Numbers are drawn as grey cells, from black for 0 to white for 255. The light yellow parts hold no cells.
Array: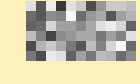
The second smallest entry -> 68
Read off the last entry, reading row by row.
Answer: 140
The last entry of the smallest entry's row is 189
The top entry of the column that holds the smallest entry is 56
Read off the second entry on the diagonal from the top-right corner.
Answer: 160
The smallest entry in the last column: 99
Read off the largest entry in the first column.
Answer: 224
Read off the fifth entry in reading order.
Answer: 224
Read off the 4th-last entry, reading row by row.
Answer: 189
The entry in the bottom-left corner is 120
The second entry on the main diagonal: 87
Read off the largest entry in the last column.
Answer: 224
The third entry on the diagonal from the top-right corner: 235

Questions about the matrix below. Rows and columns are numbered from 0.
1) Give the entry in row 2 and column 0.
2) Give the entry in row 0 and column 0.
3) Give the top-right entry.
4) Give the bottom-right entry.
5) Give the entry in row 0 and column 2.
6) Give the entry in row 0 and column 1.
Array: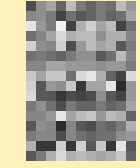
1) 229
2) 77
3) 152
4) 100
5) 164
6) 143

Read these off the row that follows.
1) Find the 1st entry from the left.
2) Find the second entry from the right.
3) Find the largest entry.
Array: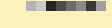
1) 180
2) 57
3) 201

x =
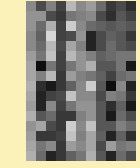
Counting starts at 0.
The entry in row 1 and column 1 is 147
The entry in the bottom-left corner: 175
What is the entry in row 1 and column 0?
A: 147
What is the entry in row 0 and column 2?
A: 128
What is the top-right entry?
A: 46
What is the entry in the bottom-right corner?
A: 75
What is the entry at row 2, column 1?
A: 107
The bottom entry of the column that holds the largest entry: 35
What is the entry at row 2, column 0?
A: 147
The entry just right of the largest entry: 66
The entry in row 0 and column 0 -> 137
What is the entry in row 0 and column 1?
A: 75

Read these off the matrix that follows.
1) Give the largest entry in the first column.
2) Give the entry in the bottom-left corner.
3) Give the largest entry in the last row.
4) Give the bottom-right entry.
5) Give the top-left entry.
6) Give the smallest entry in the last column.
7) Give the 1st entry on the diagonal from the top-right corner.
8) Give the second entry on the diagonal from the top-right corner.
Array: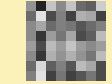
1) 156
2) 128
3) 226
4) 75
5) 147
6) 65
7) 205
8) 166

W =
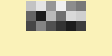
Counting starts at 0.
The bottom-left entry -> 70
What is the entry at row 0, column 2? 150
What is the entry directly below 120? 207
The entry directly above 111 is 240
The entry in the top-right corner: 120

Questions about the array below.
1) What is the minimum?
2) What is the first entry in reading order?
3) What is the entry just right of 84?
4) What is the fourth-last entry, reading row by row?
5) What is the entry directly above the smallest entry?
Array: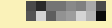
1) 11
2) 74
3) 212
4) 157
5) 74

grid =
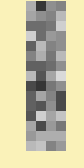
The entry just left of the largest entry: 165
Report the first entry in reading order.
174
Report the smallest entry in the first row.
54
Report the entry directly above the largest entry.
143
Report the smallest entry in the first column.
74
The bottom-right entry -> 153
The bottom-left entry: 185
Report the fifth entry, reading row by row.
165
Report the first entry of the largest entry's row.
185
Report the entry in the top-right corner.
131
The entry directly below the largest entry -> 143
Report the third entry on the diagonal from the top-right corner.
109
